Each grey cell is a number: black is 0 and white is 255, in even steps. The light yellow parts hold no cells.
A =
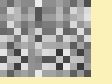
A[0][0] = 143
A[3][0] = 122
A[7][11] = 65
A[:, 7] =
[142, 132, 156, 125, 116, 201, 168, 214, 88, 212, 163]
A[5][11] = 120
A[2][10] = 173
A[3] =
[122, 217, 155, 118, 144, 110, 124, 125, 149, 121, 216, 149, 180]
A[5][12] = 219
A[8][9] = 73
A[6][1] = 91
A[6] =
[171, 91, 158, 172, 157, 212, 168, 168, 164, 172, 92, 162, 111]
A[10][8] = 148
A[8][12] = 137
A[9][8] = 58
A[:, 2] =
[156, 183, 185, 155, 216, 120, 158, 66, 195, 62, 148]
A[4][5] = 210
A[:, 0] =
[143, 128, 152, 122, 105, 210, 171, 227, 79, 224, 162]
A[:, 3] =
[138, 128, 158, 118, 106, 213, 172, 227, 71, 224, 161]
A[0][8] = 160
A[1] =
[128, 214, 183, 128, 165, 84, 129, 132, 180, 123, 213, 180, 218]
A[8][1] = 196
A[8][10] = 195
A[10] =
[162, 96, 148, 161, 142, 233, 163, 163, 148, 162, 96, 151, 84]
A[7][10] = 143
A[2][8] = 186
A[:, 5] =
[237, 84, 86, 110, 210, 82, 212, 176, 134, 142, 233]
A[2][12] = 225
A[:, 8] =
[160, 180, 186, 149, 217, 120, 164, 55, 196, 58, 148]

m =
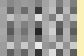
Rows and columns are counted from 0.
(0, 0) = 157
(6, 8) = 202
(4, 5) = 37
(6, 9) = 147
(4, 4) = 156
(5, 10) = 124
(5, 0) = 163
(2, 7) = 127
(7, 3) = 101
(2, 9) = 152
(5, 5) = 96
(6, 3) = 201
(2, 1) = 195
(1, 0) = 166
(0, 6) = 162
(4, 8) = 79
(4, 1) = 90
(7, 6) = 166
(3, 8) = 98
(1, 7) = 191
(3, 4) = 149
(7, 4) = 164
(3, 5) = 100
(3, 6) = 173
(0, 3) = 155
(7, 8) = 88
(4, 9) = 178

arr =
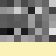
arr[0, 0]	75
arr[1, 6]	126
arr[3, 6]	117
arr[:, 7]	[201, 69, 149, 161, 226, 58]
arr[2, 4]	160
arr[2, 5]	97
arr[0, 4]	100
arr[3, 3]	93
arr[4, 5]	165
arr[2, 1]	85
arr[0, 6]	101
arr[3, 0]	93

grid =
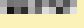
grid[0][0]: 169
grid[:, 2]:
[121, 100]
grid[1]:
[195, 20, 100, 44, 172, 107, 220, 194, 45, 144, 225]
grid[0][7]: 89
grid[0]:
[169, 115, 121, 119, 179, 84, 152, 89, 149, 83, 163]
